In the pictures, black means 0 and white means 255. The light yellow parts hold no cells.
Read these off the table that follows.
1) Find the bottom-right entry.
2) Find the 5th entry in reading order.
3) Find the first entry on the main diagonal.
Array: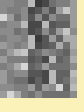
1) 139
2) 185
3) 139

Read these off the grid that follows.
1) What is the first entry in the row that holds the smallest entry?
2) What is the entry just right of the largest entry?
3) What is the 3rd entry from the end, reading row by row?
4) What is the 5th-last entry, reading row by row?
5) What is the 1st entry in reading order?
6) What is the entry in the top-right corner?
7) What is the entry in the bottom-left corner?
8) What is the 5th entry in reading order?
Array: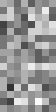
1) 177
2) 193
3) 162
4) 162
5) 177
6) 162
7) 162
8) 94

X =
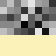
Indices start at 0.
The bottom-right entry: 204
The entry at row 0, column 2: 122
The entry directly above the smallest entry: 218
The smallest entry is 4
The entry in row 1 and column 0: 204
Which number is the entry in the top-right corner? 51
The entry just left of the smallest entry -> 149
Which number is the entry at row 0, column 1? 190
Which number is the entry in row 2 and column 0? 106
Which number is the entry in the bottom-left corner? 190

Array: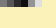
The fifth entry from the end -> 86
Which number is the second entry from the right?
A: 147
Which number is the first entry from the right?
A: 224

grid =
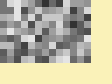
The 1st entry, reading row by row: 118
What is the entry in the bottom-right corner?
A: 92
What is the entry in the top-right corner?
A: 146
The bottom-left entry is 105
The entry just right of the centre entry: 158
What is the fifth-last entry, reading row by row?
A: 215
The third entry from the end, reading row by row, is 105
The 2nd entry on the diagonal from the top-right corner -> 134
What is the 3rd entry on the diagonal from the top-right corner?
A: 118
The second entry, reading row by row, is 215
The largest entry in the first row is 228
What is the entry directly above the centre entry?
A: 173
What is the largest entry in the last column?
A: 228
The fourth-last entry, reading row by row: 228
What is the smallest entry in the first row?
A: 50
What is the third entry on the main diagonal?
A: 228
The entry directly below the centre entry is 134
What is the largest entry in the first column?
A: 186

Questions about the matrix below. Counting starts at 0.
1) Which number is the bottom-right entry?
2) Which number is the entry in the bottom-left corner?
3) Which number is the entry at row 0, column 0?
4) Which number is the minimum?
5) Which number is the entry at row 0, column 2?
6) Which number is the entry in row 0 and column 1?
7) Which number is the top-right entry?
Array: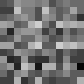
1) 177
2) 64
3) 80
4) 6
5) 151
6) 92
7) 107

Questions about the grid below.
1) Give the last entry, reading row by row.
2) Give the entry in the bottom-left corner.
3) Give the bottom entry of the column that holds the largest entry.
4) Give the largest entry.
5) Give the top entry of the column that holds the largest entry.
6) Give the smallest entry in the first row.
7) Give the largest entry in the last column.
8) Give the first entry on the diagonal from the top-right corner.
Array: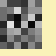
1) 82
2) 98
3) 66
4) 227
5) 66
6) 50
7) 186
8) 98

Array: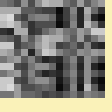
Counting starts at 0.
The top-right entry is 156
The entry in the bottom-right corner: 105
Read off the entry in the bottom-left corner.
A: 117
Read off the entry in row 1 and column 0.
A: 172
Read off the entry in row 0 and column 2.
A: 77
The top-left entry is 117
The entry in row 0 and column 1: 105
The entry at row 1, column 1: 172
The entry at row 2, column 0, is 202
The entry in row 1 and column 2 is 172

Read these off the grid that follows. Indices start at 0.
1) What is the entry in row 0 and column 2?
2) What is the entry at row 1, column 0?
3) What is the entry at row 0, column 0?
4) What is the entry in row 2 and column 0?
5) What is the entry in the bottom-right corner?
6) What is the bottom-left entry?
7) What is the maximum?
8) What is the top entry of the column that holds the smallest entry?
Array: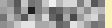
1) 88
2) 157
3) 169
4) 115
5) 127
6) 143
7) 240
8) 115

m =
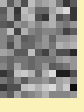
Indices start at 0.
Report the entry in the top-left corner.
177
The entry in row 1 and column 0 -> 91
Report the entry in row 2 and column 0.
103
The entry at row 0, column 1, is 91
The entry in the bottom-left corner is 118
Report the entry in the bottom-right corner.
149
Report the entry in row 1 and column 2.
54
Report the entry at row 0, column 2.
149
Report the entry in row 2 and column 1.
163
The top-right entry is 91
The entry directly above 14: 133
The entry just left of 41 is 79
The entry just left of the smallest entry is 202
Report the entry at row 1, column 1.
163

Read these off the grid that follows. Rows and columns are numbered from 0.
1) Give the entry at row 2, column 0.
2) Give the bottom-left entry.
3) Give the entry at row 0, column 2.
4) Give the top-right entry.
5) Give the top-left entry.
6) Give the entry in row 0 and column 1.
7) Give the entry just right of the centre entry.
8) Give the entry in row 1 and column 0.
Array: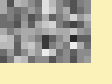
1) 110
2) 83
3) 184
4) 139
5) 170
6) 83
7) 184
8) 170
